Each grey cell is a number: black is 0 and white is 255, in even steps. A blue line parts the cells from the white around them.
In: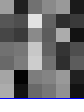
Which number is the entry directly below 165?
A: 172
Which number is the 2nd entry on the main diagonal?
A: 78
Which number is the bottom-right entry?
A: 18
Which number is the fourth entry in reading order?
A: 138
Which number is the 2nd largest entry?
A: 205
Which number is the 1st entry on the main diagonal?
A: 159
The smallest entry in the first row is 26
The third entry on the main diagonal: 138
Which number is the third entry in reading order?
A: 113
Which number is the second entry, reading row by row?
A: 32
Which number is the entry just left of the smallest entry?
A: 165
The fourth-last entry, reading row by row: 105
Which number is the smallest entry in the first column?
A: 70

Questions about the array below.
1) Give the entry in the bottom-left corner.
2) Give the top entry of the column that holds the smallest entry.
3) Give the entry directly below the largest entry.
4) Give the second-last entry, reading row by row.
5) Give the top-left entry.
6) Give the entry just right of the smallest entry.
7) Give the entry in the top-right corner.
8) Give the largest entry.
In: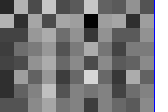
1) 83
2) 198
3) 117
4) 90
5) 40
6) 158
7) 83
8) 214

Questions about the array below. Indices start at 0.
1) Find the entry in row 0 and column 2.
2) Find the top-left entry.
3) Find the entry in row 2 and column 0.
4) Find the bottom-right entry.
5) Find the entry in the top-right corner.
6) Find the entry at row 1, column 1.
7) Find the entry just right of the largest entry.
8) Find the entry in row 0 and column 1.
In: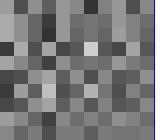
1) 143
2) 157
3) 171
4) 123
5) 135
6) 143
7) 87
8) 79

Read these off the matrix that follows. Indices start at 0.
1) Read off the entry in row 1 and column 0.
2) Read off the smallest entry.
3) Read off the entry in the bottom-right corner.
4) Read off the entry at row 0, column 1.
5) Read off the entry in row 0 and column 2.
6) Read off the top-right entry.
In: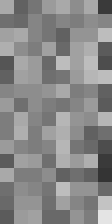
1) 111
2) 52
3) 228
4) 97
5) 117
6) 58

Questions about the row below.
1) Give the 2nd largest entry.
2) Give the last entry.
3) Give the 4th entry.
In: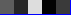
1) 93
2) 58
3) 2

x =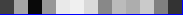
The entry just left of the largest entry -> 233
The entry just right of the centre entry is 136
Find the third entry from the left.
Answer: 9
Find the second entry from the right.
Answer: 128

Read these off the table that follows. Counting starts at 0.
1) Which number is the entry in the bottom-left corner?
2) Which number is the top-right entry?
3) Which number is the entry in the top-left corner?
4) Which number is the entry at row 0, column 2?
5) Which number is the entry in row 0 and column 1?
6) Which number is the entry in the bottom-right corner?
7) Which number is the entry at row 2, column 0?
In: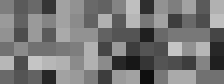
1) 105
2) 177
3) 126
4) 105
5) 90
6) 113
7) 146

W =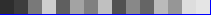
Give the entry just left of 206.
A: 121
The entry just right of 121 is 206
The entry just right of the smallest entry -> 61

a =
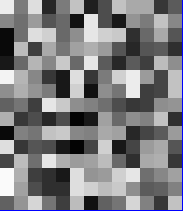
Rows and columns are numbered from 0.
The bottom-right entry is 194
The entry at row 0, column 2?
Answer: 222
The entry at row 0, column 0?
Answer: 236
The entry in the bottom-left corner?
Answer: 97
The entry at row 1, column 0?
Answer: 135
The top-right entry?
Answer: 91
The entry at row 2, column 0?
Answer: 9
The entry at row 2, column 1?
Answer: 111
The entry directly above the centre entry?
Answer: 17

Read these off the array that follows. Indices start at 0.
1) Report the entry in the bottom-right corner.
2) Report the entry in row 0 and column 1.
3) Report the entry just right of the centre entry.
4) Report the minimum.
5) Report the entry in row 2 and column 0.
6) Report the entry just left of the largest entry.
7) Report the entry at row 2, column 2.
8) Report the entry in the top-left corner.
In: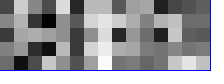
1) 192
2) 205
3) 38
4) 2
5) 58
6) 159
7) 173
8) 70

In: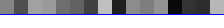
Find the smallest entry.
10
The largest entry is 191
